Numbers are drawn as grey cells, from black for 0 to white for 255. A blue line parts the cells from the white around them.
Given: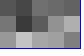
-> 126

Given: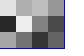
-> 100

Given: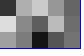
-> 115

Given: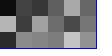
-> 146

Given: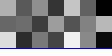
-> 9

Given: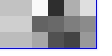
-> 153

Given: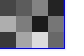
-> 104

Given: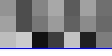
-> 125
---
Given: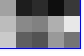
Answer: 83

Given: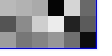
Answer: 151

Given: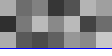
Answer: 151

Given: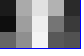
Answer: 244

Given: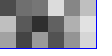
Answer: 82

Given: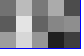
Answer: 150
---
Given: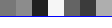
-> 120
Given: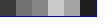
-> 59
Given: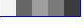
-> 243
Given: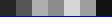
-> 38
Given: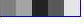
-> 127
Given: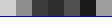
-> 207
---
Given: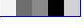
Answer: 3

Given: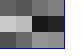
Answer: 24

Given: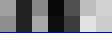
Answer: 8

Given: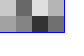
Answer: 51

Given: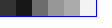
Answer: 23

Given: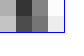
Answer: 52
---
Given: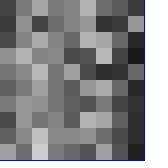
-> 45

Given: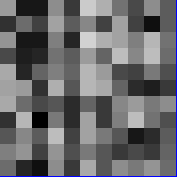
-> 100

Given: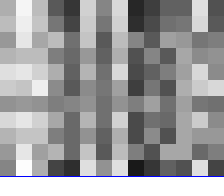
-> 126

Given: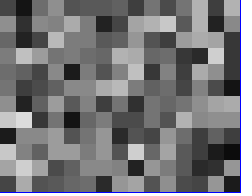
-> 150

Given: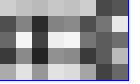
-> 186
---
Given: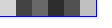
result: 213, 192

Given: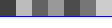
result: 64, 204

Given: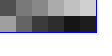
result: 80, 29

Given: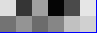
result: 223, 208

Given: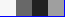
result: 247, 159

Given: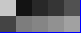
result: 200, 161

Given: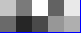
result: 197, 175

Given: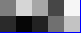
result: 126, 195

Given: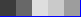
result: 60, 157
